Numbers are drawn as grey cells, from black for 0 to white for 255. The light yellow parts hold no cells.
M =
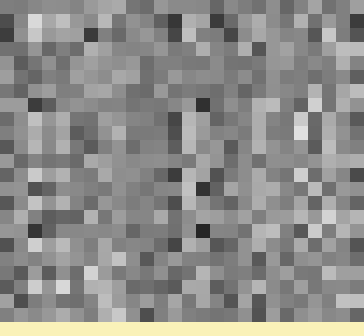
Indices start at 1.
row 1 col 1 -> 126
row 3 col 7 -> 58
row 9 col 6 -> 117
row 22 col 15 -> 167
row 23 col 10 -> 144
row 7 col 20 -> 144
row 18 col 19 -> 174
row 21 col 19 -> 181
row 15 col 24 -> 175
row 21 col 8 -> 180
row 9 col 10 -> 133
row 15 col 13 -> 77
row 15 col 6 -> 131
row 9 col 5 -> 174
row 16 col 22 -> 182
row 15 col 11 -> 133
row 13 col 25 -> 134
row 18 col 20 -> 140
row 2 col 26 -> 60
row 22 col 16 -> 132
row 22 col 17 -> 84
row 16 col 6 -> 99
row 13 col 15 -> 163
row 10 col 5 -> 163
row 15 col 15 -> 148
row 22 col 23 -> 149
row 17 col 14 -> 145
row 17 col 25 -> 181
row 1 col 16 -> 102
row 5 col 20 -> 150
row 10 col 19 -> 173
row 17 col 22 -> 88
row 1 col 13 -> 138
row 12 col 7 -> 169
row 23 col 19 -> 82
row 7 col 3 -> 145
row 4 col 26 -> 187
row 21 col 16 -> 93

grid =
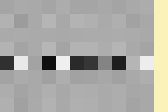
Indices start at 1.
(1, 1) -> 165
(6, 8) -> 167
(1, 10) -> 169
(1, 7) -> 165
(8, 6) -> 176
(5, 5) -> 239
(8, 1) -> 176
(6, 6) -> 162
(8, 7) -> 175
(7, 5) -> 168
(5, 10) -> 181
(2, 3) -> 169
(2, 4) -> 181
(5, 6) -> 42
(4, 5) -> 164
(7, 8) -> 170
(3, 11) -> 169
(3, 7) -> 171
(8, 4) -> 178
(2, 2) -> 156
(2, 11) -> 168
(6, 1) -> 163
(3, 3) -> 170
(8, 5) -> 169
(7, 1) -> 173
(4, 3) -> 170
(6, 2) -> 171

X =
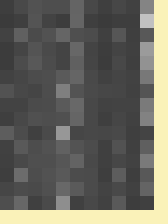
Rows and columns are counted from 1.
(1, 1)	62
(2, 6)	101
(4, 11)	155
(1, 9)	71
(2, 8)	59
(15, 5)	142
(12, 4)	79
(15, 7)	72
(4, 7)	68
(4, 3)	84
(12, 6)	99
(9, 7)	72
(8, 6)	104
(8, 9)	67
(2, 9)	62
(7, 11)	84
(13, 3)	77
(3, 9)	86
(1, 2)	73
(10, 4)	74
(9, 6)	101
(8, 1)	67
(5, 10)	63
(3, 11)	88
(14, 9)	73
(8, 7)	72
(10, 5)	151
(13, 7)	75
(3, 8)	64
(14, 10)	65
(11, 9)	82
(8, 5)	90
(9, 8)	63

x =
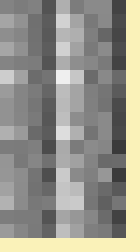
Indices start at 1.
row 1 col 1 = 131
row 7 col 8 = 117
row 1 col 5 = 175
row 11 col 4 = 76
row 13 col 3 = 116
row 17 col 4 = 99
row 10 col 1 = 176
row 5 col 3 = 124
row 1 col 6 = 124
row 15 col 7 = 118
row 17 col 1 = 154
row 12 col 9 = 107
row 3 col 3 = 113
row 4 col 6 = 162
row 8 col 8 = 115
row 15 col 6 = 202
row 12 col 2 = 121
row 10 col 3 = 106
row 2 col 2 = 146
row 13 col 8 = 151
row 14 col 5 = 196
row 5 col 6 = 142
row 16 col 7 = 135
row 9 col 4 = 87
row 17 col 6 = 161
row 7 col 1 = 155
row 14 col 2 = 140
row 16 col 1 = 125
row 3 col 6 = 175
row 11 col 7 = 139
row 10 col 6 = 176
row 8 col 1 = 146
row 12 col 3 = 134
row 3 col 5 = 182
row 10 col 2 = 154

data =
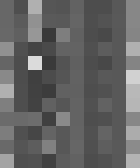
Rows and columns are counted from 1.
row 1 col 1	103
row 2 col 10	135
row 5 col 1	101
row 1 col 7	77
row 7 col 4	60
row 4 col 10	176
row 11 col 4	129
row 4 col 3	68
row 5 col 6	96
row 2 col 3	145
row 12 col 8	81
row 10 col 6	100
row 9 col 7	78
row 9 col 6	99
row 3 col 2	96
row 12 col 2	79
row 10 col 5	88
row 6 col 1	137
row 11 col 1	105
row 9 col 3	109
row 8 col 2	78
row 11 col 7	80
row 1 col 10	135
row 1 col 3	176
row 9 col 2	106
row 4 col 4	74
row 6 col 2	77
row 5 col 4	58
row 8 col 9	88
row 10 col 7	81
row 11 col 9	89
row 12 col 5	92

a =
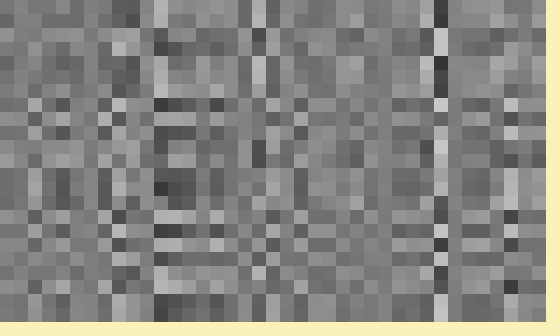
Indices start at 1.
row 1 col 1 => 118
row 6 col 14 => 128
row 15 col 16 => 108
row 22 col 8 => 106
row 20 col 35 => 143
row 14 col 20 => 164
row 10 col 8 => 89
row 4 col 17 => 110
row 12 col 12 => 105
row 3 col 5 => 142
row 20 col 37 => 119
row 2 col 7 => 131
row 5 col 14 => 114
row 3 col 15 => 104
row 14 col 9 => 174
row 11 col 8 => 135
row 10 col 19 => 120
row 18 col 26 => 118
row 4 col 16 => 96
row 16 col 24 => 111
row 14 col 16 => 93
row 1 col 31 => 160
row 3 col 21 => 112
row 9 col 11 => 112
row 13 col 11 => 143
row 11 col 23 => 142
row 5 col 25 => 149
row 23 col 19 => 95
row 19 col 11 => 125
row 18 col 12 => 170
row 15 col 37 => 186
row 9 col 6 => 132
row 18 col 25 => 138
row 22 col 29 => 109
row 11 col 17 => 111
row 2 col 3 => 127
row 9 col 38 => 113
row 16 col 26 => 108

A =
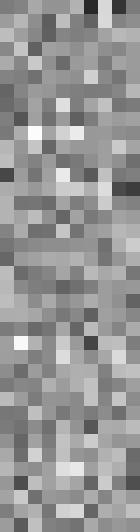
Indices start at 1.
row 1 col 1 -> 124
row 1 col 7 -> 40
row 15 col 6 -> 125
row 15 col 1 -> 179
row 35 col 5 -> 184
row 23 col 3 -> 166
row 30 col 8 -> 140
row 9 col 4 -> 112
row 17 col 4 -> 113
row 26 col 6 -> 167
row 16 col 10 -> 156
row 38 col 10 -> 144
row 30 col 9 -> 110
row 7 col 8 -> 124
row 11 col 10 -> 164
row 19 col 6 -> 178
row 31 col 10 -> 187
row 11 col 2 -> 149
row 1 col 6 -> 178
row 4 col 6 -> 143
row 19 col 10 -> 174
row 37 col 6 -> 215
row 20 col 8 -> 168
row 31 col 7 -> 87
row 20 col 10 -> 119
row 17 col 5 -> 197
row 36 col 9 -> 173
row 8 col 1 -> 106
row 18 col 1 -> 118
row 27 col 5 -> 167
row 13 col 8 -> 192
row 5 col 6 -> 154
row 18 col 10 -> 204
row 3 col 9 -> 184
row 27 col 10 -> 192
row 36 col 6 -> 139
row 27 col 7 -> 174
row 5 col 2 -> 135
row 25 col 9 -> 190
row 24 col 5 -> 166

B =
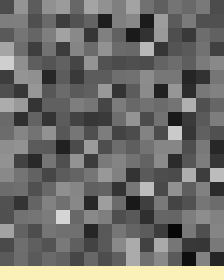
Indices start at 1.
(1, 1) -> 76
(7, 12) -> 33
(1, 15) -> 121
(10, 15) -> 96
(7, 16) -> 129
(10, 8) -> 125
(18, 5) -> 121
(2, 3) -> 79
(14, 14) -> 94
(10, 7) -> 79
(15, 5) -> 112
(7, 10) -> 92
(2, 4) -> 106
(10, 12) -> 76
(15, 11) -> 63
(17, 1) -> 162
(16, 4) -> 124
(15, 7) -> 39
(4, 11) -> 184
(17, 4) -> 117
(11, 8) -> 78
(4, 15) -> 114
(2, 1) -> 126
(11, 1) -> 142
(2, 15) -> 80
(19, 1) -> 90
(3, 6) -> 137
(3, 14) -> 57
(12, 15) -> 125
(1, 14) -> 105
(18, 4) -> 83
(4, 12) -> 54
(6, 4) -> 39
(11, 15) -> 121
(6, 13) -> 119
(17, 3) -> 77
